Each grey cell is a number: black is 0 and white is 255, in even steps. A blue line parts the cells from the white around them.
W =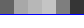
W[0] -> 100
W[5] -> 53

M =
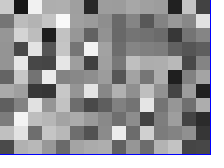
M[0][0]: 203
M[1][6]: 155
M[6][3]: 53
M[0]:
[203, 23, 241, 174, 175, 159, 40, 157, 156, 167, 160, 157, 33, 196, 66]
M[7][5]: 109
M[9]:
[192, 226, 110, 197, 184, 110, 82, 139, 236, 108, 208, 124, 131, 144, 54]
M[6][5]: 149
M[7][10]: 229
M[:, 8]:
[156, 105, 104, 109, 120, 86, 177, 129, 111, 236, 97]
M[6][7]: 135
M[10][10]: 108
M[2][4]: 194
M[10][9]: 150
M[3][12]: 97
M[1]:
[117, 188, 179, 196, 249, 160, 155, 142, 105, 133, 88, 131, 152, 136, 225]
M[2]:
[150, 212, 189, 30, 194, 151, 98, 146, 104, 116, 113, 107, 55, 116, 133]
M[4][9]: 191
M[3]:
[148, 72, 227, 85, 197, 117, 243, 162, 109, 133, 128, 125, 97, 85, 94]
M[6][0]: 170
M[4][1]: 231
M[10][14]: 71
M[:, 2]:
[241, 179, 189, 227, 71, 115, 56, 225, 190, 110, 184]
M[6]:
[170, 159, 56, 53, 199, 149, 228, 135, 177, 143, 191, 146, 68, 156, 33]
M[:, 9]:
[167, 133, 116, 133, 191, 163, 143, 115, 141, 108, 150]
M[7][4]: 194
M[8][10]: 66

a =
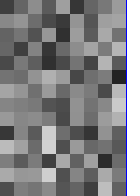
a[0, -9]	63
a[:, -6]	[91, 74, 151, 54, 48, 176, 154, 83, 124, 206, 210, 64, 207, 138]
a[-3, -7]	123
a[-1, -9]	78
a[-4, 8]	88
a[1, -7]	109
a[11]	[126, 91, 123, 64, 169, 97, 160, 43, 108]
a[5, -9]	115
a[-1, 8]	97
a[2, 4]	48
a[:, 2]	[141, 109, 82, 131, 94, 147, 112, 121, 140, 90, 107, 123, 153, 117]
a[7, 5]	146
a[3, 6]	164
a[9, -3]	53
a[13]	[78, 126, 117, 138, 85, 100, 63, 190, 97]
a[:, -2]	[120, 159, 169, 123, 180, 124, 74, 136, 156, 146, 114, 43, 170, 190]
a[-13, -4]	148
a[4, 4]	73
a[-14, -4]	54
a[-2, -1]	123
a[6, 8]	185
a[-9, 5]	71
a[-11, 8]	182
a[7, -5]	76
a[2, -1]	114
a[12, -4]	133
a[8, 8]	178

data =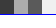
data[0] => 59
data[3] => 240

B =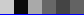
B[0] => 205
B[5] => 99
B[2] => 169
